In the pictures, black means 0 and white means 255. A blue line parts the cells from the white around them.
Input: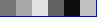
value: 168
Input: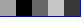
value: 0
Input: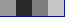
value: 41
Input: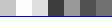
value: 253
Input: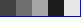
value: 110
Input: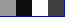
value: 14
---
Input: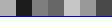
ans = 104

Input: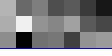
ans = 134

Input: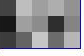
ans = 140

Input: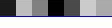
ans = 1

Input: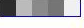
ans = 138

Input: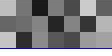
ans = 37

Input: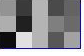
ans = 180

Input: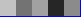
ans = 161
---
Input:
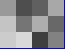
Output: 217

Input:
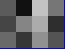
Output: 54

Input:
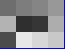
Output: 231

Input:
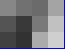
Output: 50

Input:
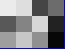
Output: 199

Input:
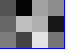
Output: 67

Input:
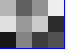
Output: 132

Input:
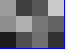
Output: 79
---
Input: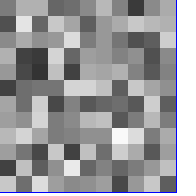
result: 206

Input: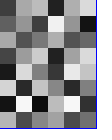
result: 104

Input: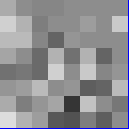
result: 141

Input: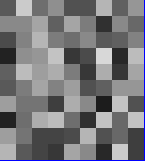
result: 130

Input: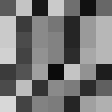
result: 183

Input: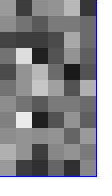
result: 107

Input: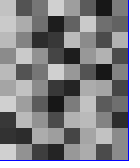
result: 178
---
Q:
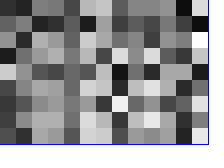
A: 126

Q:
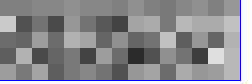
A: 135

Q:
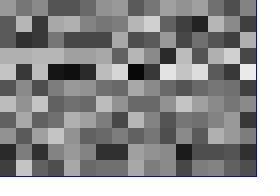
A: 138

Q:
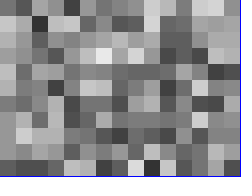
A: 165

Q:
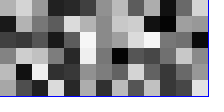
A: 152

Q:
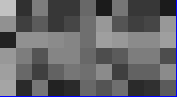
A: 125

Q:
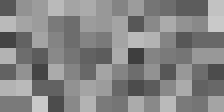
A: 156
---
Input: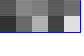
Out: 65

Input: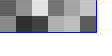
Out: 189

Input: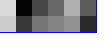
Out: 145

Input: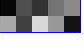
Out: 152

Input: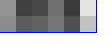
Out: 80

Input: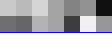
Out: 240

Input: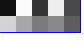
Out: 137
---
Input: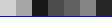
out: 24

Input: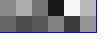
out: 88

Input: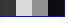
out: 146

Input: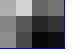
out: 7

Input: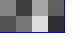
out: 221

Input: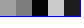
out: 3

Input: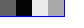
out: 234

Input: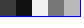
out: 241
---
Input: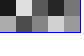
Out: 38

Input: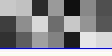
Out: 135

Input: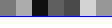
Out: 210

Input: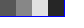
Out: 225

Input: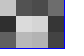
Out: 75

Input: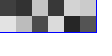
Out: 211

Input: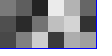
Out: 179

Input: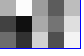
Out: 92
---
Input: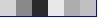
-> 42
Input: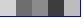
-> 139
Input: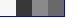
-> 138
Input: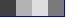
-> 222
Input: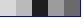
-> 30
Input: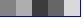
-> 60
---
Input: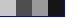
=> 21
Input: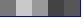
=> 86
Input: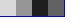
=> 98
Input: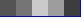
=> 61
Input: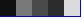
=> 219
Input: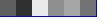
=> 115
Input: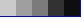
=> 14
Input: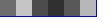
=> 183
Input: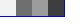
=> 62
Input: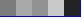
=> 35
